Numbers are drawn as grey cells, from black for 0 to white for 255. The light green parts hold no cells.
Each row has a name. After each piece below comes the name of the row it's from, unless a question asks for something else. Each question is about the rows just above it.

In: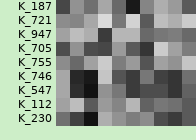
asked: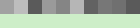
K_112
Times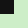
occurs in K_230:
1

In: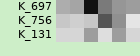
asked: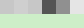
K_756
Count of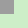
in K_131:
2
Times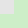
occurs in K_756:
1
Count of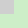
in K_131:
0
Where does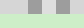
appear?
K_131
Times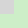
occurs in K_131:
3
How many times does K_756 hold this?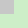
2

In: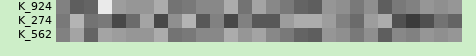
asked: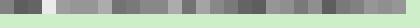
K_924
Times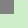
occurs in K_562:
2
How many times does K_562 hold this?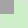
3

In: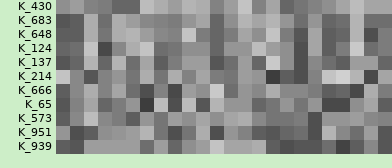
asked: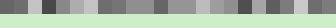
K_124
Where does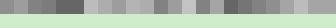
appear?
K_430
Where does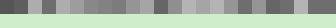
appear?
K_683
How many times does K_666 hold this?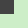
0
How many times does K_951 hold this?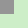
3
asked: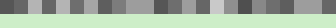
K_137
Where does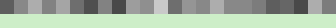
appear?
K_666

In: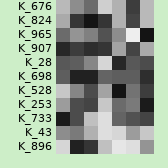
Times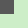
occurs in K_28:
2
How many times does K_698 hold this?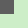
3
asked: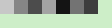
K_528
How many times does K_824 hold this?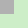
1
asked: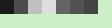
K_733
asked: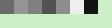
K_965

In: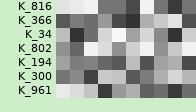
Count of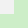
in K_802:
3
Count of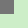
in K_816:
4
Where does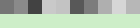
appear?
K_300
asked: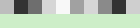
K_34
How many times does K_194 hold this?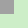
2

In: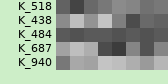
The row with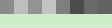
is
K_438
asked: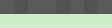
K_484
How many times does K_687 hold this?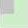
0
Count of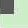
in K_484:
5
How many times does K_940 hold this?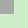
1
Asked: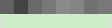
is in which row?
K_518

